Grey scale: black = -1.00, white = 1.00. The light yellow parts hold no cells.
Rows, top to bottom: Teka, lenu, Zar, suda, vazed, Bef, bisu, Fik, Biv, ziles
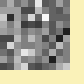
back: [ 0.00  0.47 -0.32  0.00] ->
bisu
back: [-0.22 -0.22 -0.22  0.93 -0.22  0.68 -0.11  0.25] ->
Zar
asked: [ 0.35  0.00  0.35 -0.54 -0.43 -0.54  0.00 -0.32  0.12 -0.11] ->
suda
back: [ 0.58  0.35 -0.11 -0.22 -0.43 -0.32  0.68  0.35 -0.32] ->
ziles
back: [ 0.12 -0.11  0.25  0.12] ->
vazed
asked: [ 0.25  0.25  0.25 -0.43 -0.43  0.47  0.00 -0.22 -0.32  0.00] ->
lenu

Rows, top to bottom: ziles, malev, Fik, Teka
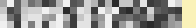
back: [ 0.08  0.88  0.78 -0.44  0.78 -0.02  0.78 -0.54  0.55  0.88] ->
Teka
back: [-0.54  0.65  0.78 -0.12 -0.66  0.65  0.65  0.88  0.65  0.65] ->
malev
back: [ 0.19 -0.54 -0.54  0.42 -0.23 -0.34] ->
Fik
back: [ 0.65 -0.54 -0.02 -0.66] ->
malev
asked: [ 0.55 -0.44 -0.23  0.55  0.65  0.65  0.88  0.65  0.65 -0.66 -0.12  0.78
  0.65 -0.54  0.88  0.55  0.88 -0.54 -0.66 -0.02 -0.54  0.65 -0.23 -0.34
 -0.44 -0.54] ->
malev
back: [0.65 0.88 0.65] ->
malev

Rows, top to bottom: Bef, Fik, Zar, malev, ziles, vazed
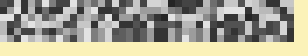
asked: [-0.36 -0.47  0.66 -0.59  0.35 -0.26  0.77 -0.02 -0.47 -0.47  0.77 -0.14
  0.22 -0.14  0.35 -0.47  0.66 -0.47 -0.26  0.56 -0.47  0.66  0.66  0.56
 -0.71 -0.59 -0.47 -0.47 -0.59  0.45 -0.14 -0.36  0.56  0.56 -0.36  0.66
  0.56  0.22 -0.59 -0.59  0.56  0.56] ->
Bef
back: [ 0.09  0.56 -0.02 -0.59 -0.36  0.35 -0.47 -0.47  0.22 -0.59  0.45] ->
vazed
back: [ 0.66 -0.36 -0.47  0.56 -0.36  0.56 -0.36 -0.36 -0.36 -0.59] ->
malev
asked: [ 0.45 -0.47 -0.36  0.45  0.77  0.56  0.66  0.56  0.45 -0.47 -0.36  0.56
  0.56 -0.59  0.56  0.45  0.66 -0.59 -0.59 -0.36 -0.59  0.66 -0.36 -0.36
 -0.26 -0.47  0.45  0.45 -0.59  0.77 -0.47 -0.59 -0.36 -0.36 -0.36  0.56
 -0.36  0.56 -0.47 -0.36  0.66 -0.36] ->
malev
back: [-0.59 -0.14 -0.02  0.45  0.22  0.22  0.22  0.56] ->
Fik

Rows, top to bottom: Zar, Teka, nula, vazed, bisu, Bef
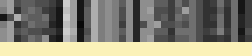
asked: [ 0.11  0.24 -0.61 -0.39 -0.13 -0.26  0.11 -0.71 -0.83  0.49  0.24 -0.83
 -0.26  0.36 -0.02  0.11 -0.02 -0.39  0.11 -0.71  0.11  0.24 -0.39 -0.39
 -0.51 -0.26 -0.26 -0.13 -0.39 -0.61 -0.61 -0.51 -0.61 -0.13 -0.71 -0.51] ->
Bef
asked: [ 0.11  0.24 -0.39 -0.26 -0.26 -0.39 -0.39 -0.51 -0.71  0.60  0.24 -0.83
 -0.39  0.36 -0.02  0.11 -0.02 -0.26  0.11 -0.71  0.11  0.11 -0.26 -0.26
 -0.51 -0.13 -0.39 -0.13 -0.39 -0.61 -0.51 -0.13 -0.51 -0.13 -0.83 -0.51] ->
Zar
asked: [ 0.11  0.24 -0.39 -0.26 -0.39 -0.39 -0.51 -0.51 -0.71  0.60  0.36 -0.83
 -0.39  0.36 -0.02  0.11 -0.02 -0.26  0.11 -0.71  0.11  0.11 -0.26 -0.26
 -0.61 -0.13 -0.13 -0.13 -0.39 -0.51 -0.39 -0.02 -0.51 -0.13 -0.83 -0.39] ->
bisu
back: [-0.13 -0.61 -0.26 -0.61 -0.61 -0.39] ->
Teka

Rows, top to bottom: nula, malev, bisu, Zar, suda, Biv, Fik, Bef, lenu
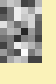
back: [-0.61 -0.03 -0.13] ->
Biv
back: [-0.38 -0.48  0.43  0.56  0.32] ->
nula
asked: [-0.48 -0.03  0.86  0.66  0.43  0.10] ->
Fik

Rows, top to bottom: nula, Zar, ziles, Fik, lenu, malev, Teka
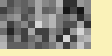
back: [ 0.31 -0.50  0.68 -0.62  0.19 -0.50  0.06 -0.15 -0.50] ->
malev
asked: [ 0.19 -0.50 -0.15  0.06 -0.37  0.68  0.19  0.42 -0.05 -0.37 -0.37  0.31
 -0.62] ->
Fik
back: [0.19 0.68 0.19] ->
lenu
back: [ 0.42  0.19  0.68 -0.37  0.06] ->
Fik

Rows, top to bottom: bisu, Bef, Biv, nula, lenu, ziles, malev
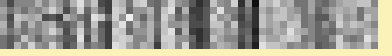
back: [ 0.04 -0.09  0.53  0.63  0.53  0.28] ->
ziles
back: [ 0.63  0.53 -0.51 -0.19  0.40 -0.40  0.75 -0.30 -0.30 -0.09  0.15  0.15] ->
ziles

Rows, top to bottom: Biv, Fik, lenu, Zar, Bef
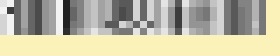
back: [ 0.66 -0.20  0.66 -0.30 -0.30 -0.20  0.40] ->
Biv
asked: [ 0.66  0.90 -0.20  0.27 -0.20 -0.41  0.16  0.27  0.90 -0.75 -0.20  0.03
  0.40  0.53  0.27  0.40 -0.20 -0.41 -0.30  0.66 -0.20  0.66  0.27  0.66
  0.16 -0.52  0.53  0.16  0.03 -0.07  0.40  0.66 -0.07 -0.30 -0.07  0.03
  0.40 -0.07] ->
lenu
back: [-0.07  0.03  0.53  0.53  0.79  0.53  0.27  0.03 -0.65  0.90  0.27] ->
Bef
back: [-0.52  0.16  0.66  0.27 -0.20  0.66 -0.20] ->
Zar

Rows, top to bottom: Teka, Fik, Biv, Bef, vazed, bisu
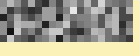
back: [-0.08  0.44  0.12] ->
bisu
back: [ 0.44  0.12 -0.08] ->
bisu
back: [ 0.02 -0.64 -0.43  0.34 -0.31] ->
Teka

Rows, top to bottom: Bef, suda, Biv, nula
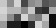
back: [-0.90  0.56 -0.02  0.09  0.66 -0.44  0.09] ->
Biv
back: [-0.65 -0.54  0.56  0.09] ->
suda
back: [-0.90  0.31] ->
nula
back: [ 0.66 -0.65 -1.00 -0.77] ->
nula
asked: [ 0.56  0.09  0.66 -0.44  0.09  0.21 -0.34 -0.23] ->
Bef

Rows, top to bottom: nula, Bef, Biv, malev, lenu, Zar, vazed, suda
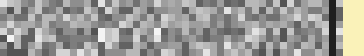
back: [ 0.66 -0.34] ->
nula
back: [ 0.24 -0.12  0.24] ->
nula
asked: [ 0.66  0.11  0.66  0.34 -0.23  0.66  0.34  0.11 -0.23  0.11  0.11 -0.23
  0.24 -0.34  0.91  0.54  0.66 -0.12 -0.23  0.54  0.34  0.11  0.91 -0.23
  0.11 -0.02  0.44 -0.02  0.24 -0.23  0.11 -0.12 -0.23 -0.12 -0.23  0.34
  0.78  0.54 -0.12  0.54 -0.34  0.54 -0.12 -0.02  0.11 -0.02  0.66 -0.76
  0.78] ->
lenu
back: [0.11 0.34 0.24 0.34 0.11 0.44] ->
malev

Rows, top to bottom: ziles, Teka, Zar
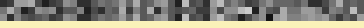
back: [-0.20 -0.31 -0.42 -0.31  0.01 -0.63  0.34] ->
Teka
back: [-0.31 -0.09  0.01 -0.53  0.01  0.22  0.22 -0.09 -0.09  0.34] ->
Teka

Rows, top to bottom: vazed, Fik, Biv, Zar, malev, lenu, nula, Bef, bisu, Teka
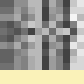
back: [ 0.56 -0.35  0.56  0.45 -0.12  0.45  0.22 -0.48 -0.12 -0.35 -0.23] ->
malev
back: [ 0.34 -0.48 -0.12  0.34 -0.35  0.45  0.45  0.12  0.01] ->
Bef
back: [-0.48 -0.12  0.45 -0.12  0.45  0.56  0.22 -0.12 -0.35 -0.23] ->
Zar
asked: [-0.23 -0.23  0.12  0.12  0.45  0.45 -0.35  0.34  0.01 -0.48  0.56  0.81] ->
vazed

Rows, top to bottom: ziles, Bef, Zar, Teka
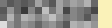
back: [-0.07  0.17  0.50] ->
Zar
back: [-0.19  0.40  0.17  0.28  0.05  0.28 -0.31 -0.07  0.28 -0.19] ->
ziles
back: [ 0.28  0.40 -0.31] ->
Teka

